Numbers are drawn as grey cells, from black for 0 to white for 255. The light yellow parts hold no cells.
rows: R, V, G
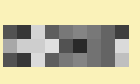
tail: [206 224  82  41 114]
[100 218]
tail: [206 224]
[ 82  41 114 100 218]
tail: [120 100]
[62]
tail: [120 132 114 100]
[191]
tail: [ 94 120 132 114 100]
[191]
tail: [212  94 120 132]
[120 100  62]
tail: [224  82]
[ 41 114 100 218]

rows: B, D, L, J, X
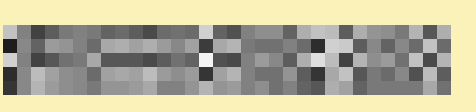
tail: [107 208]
[ 99  81 129 142 142  99 174 194 188  93 174 148 142 121 180  87 174]
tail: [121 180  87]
[174]
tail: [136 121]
[148 148 155 168 129 129 148 180 148 155 129 142 113 129  99  87 174 161
  99 121 121 121 121 168 113]

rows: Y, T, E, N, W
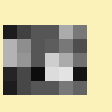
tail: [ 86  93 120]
[78]
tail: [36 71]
[ 13 220 227  20]
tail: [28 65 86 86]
[171 120]
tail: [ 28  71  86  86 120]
[99]
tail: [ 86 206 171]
[113]
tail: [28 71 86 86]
[120  99]

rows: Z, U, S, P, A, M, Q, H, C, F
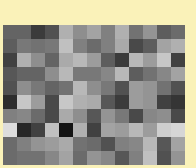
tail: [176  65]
[163 156 184 156 206 214]
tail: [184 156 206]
[214]

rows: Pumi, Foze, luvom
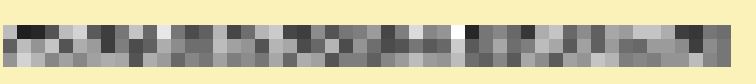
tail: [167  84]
[173 155 104 134 118 161 126 140 118 167 104 173 161  84 126 126  96 134
 155 188 155 148 188 110  96 134  90 167 140  90 161 148 196 181 126 134
 126 148 148 188 134 118]
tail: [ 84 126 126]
[ 96 134 155 188 155 148 188 110  96 134  90 167 140  90 161 148 196 181
 126 134 126 148 148 188 134 118]

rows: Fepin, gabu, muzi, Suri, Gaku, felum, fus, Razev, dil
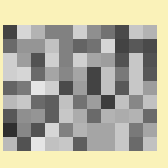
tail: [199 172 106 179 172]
[179 106]
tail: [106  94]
[193 114 157  61 193 135 193]
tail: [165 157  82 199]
[82]
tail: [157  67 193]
[ 88 199 157]
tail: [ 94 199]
[172 106 179 172 179 106]
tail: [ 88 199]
[157]
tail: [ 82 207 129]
[207 165 157  82 199  82]

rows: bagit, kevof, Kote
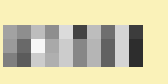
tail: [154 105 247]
[169 204 135 181  97 212  45]
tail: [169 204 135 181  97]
[212  45]

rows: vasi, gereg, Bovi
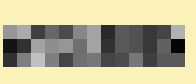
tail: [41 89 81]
[ 56  69 177]
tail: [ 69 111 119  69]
[ 75 119  63  89  89]
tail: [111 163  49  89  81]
[56 97  5]
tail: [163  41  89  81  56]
[ 69 177]
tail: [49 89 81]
[56 97  5]
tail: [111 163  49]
[89 81 56 97  5]

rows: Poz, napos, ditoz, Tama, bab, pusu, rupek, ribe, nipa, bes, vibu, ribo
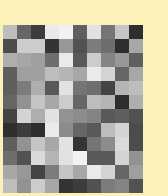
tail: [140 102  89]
[189 212  76]
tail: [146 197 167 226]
[ 52 117 140 218  76]
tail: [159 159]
[189 181 167 234 212 102 167]
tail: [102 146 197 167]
[204 102 189 181  46 174]
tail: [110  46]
[167]
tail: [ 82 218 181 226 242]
[ 89  89 212 146]

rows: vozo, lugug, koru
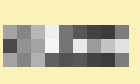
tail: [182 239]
[117  88  67  60 125]
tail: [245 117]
[233 155 196 225]

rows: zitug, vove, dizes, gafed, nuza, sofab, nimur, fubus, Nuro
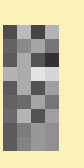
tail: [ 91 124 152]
[144]
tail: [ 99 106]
[165 118]
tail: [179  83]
[159]
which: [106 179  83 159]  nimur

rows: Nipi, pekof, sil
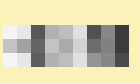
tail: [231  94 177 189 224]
[149 135  74]
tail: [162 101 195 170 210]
[109 129  59]
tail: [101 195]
[170 210 109 129  59]

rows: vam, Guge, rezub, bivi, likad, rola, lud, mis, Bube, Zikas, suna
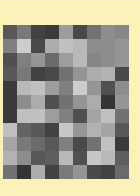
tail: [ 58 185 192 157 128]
[205 149  80 141]
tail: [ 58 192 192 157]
[128  80 165 192 114]
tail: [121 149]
[ 73  66 106]
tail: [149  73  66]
[106]
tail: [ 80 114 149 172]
[ 52 149]
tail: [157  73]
[114 141 134]
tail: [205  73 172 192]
[185 141 141 149]

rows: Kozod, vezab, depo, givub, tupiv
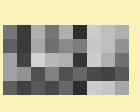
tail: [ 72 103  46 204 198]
[167]
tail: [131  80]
[103  72  66  88]
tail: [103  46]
[204 198 167]
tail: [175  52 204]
[175 111]
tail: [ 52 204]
[175 111]
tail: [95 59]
[167 111 138 125 198 190 146]
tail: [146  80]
[131  80 103  72  66  88]

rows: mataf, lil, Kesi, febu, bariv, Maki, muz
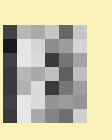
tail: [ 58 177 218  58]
[118 156]
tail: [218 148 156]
[148]
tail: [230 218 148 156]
[148]
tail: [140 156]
[212]
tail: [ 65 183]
[169 198 102 198]
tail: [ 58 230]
[169 133 110 205]
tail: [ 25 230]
[212 140 156 212]

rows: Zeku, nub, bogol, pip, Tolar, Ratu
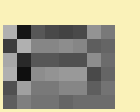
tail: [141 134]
[ 94 101]
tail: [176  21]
[ 87  73  67  73 147 121]

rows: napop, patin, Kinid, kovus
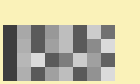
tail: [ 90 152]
[190  90 204 112]
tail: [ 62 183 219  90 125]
[204 160  98]
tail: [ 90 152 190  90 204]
[112]
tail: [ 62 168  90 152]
[190  90 204 112]
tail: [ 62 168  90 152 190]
[ 90 204 112]

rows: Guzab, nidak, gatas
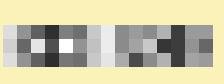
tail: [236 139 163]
[200  54  61 147 103]
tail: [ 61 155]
[155]
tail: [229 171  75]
[139 178  61 163 155]
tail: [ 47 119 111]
[200 229 171  75 139 178  61 163 155]

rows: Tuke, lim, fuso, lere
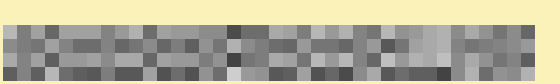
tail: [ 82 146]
[109 206 153 146  88  95 161  82 103  75 139 169  88 109  95  95  67 139
 177 109 146 139 177]
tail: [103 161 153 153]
[125 146  67 117 125 169 161 117 183 153 183 131 103 191 153 177 169 191
 139 169 146 117 131  95]
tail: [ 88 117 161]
[169 177 131 117 125 131 139 153]
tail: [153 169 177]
[139 169 146 117 139 103]
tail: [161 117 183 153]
[183 131 103 191 153 177 169 191 139 169 146 117 131  95]
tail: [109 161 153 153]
[139 139  75 109 109 169 161 125 183 153 177 131 117 183 146 153 169 177
 139 169 146 117 139 103]
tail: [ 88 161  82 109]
[ 82 146 109 206 153 146  88  95 161  82 103  75 139 169  88 109  95  95
  67 139 177 109 146 139 177]

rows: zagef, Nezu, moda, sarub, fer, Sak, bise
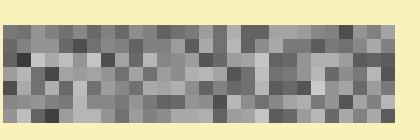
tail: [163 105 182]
[135 141 156  85 105 156 163 196  99 105 148 175 175 156  92  99  92]
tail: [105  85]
[202 148 163 105 156 121]
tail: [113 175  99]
[ 99 163 163 156 135 129  79 148 129 163]
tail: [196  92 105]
[156 182 105 169 129 169  92]
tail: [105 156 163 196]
[ 99 105 148 175 175 156  92  99  92]

